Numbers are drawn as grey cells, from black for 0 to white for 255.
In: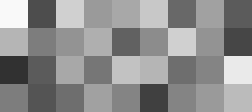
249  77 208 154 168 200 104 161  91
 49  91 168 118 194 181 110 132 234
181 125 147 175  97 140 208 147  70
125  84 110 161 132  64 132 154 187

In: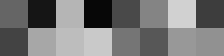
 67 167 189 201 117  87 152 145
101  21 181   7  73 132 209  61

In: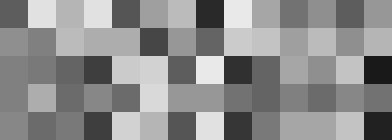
143 128 187 173 173  70 151 100 203 195 159 187 143 181
 93 225 181 225  85 159 187  41 233 166 114 143  93 151
135 107 121  62 210 181  85 225  54 121 166 166 195  33
128 173 107 135 107 217 151 151 114 100 128 107 135 114
128 121 100  62 203 210  93 233  48 100 166 143 195  25

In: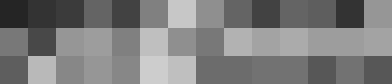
120  72 150 157 128 191 143 120 178 163 171 157 157 163
 94 185 135 150 135 205 191 108 108 114 114  87 114  87
 37  51  59 100  66 128 199 143 100  66 100  94  51 150

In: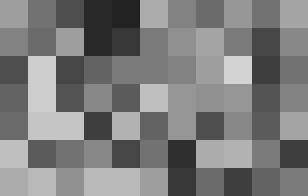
107 197 197  62 178  99 150  78 136  91 164
130 107 158  41  55 122 144 164 122  70 136
172 185 144 185 185 158  55 107  62  99 122
191  91 114 136  70 114  47 172 178 122  62
 99 205  84 136  91 191 150 144 150  84 130
158 114  78  41  34 172 130 107 150 114 164
 78 205  70  99 122 122 130 158 211  62 114

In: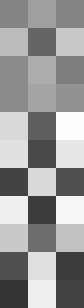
217  94 254
239  60 246
224  73 231
187 101 201
201 109 193
139 165 146
133 159 133
139 173 125
 67 217  80
 52 239  67
 80 224  60
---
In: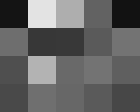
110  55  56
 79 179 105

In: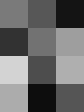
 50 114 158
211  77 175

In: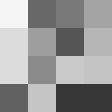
220 158  85
219 138 201

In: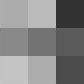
137 115  90
196 173  75

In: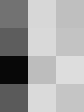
 93 217 195
  8 189 221

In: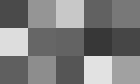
221 102  99
 95 141  85
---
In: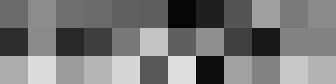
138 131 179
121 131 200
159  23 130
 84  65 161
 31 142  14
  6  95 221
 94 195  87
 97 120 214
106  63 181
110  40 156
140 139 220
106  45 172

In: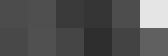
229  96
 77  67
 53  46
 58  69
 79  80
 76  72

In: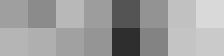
217 202
193 196
147 131
 84  46
157 149
184 161
139 175
159 181

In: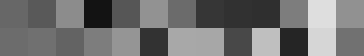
145 113
222 214
125  37
 47 191
 49  72
 54 167
107 168
146  50
 86 149
 19 125
140  99
 89 112
103 108

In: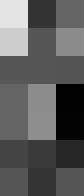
100 139  84   1   3  39  86
 51  86  86 140 142  58  53
228 205  86 100 100  68  86

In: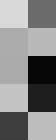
107 185   7  30 189
217 172 170 195  62

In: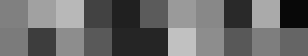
  8 101
170 126
 41  88
136 141
154 193
 91  37
 32  37
 66  89
184 141
161  61
128 123

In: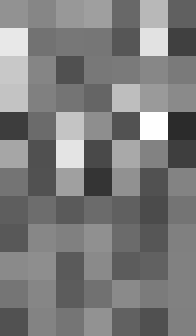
 96  64 122 138  43  62 131 116 128 129 129 128
184 226 135 154 254 130  81  75  86  97 123  80
104  86 122 190  82 169 145  96 107  92 138  97
159 118 120 101 142  73  52 107 144 138 113 146
152 119  80 116 196 228 160  90 128  90  92 117
134 114 133 128 107  80  81 109 135 142 134 131
146 232 200 195  61 166 116  94  88 138 117  81
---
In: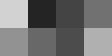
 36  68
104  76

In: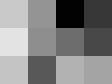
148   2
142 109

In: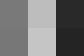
189  41
197  36

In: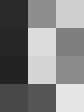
142 207
220 127

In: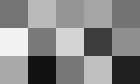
186 149
121 212

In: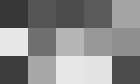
 84  75
111 181
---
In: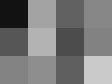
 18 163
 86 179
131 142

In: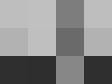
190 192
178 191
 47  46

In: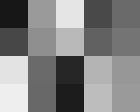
 23 154
 71 143
227 106

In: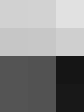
209 210
198 199
 84  82

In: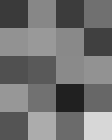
 58 135
146 153
 80  89

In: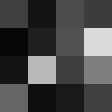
 63  19
  6  31
 20 186

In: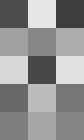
 76 230
160 135
215  72

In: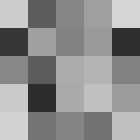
204  93
 55 160
135  92
